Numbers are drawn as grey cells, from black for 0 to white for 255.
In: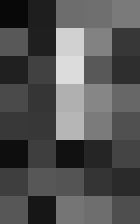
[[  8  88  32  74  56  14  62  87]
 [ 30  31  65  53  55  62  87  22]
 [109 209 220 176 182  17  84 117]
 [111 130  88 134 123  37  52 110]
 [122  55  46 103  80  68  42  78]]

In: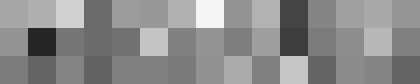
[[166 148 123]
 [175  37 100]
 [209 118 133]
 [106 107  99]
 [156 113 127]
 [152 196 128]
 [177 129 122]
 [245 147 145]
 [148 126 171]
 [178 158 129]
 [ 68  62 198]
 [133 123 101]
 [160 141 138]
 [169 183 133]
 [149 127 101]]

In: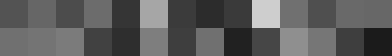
[[ 83 112]
 [102 116]
 [ 76 123]
 [108  65]
 [ 53  46]
 [166 126]
 [ 59  62]
 [ 44 112]
 [ 58  33]
 [206  70]
 [112 143]
 [ 79 118]
 [105  62]
 [103  27]]

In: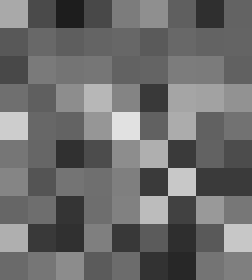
[[169  88  72 111 205 118 133 102 175 106]
 [ 74 104 122  95 103 102  84 110  57 118]
 [ 29  94 116 141  99  48 116  52  48 140]
 [ 72 100 118 183 150  76 111 110 127  91]
 [124 103  98 132 225 141 127 129  56 108]
 [143  90 100  57  97 175  58 188  91  50]
 [ 95 104 124 165 172  58 200  65  46  39]
 [ 47  99 123 162  97  98  58 153  89 116]
 [ 99 100  97 146 114  76  58 119 199 127]]

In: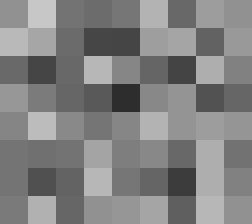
[[145 185 105 151 133 116 116 122]
 [199 166  69 123 188 112  80 177]
 [115 107 104 102 137 115  99 102]
 [108  70 183  89 117 164 183 145]
 [118  69 134  45 134 126 118 150]
 [179 158 101 136 179 136 101 165]
 [104 165  68 148 148 104  60  95]
 [157  98 174  82 157 174 174 183]
 [145 153 129 102 149 114 129 145]]

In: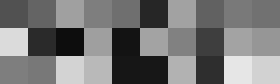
[[ 81 219 126]
 [100  42 120]
 [160  13 211]
 [126 159 185]
 [111  19  22]
 [ 38 163  23]
 [162 129 178]
 [ 97  62  46]
 [121 163 230]
 [113 150 210]]

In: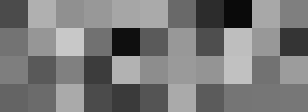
[[ 75 115 126 100]
 [176 150  89 107]
 [144 200 128 170]
 [152 113  60  75]
 [166  15 178  58]
 [170  90 141  84]
 [105 152 154 170]
 [ 44  78 148  91]
 [ 10 190 193 117]
 [168 152 114 118]
 [127  52 156 119]]

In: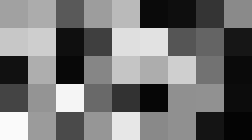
[[161 199  17  68 250]
 [172 206 174 148 155]
 [ 89  15   8 245  74]
 [157  63 134 105 150]
 [186 223 197  50 231]
 [ 10 226 173   6 137]
 [ 14  85 207 144 144]
 [ 52 100 114 145  20]
 [138  22  10  12   4]]
